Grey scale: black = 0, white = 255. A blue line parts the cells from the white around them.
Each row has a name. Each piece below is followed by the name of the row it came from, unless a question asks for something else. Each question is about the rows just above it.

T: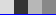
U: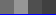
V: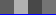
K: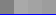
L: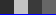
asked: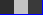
L
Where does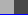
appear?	V
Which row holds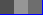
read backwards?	U

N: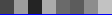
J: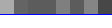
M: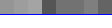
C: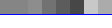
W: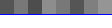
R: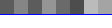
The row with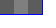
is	J
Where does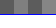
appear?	J
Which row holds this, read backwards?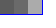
N
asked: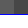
C
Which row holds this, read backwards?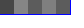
J
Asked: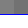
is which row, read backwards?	M
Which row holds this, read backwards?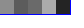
N

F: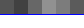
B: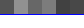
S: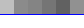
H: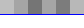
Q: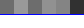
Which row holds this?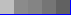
S
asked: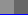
B
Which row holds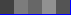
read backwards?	B

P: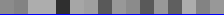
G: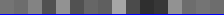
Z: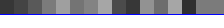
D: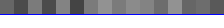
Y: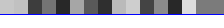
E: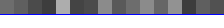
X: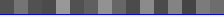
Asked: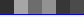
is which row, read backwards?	Z
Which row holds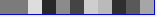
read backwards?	Y
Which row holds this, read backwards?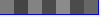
X
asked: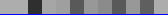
P
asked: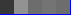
G
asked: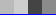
Y

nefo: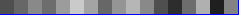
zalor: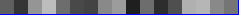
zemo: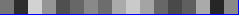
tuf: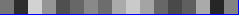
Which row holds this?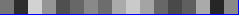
zemo
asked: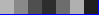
nefo
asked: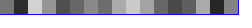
tuf
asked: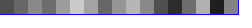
nefo

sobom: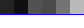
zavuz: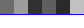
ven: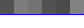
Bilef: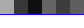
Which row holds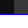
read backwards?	Bilef
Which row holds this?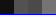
sobom
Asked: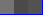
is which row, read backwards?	sobom
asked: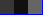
Bilef
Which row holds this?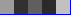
zavuz
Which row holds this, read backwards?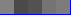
ven
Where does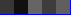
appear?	Bilef

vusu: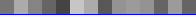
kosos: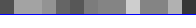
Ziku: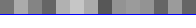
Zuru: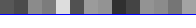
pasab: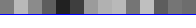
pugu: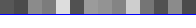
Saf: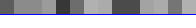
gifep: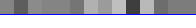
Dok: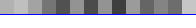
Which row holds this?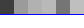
pasab
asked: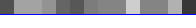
kosos
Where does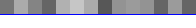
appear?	Ziku

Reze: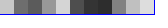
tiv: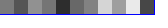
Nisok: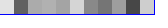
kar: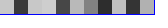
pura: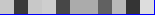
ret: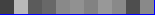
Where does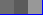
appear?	Reze
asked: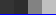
Reze
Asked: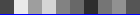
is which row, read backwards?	tiv

